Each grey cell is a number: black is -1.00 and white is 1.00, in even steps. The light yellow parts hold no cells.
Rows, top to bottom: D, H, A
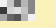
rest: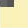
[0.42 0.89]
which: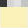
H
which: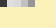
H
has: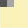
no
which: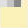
H
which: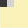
H

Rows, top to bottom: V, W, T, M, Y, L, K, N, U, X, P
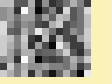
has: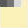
yes
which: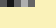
P
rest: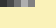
[-0.51]
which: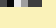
K
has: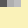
no

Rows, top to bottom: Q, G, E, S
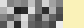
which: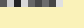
S
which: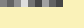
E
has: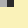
no

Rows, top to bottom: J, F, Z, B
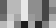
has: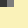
no
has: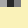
yes

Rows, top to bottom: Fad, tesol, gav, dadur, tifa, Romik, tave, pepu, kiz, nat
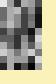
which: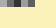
tave
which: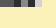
Romik
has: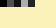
no
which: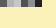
tesol
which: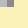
dadur
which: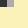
Fad
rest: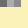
[-0.48 -0.15 -0.85]

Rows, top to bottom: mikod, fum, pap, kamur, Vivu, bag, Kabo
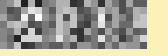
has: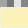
no
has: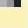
no
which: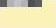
fum
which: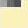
Vivu

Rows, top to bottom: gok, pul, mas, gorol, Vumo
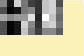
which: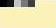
Vumo
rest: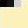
[ 0.06 -0.61  0.53  0.64 -0.07]
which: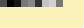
pul

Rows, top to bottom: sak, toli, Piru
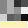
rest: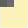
[-0.87]
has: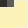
no
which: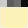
Piru

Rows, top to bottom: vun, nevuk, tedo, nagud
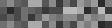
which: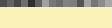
tedo
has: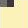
yes

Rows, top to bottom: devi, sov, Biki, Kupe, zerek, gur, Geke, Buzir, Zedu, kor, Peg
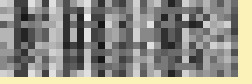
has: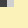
yes
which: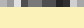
Kupe

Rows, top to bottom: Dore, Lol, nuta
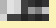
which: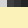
Dore
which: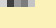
Lol

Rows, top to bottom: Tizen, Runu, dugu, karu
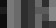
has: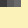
no
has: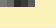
yes
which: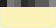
Runu
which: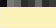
karu
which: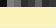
karu
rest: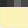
[0.06]

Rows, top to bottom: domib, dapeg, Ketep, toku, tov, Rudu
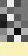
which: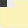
Rudu
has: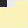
yes
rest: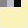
[0.40]
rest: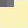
[-0.07]
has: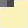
no
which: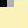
tov
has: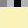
yes

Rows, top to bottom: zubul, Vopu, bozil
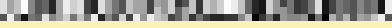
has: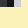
no
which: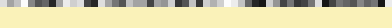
zubul

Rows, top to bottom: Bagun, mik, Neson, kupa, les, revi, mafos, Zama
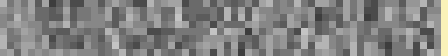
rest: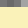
[-0.29  0.06  0.18 -0.41  0.28 -0.17  0.18 -0.52  0.28  0.06 -0.17  0.28
 -0.17 -0.07 -0.07  0.28 -0.07 -0.17  0.18  0.28  0.18 -0.07 -0.29  0.41
 -0.17  0.28  0.18  0.06 -0.41 -0.07 -0.07 -0.07 -0.41 -0.07  0.41  0.18]
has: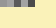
yes
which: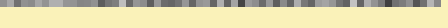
Zama

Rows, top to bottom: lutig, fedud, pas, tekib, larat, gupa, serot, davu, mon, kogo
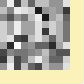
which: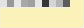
larat
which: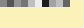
pas
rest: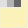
[ 0.40 -0.08]
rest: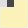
[-0.56  0.50  0.76  0.40 -0.21  0.40 -0.08]

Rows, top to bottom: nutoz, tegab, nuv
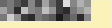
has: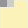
no
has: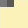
yes
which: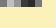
tegab

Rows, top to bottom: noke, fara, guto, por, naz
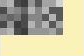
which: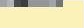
naz
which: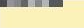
fara
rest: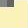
[ 0.41  0.05  0.41 -0.31 -0.31]
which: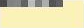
fara

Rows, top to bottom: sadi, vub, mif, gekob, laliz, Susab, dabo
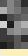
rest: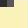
[-0.20]
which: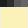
dabo
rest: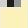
[0.38]

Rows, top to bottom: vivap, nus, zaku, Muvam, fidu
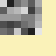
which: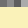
vivap
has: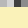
yes
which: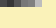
Muvam
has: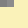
no
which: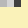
nus

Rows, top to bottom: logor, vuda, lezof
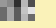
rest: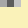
[0.78]
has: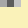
yes
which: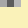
lezof

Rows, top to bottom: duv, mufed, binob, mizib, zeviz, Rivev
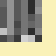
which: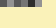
mufed
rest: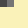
[-0.19 -0.08]
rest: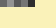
[0.04]

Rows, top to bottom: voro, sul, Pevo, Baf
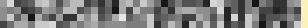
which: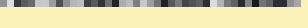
voro
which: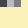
sul
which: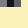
Baf
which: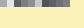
Pevo
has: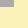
yes
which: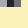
Baf

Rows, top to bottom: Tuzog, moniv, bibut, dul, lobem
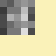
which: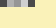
bibut
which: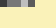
moniv

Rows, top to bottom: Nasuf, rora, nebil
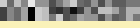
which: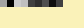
rora
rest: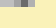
[0.39]
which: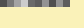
Nasuf
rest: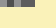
[-0.06 -0.06]

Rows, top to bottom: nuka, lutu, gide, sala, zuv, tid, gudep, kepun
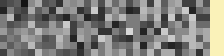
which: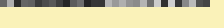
gide
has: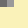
yes

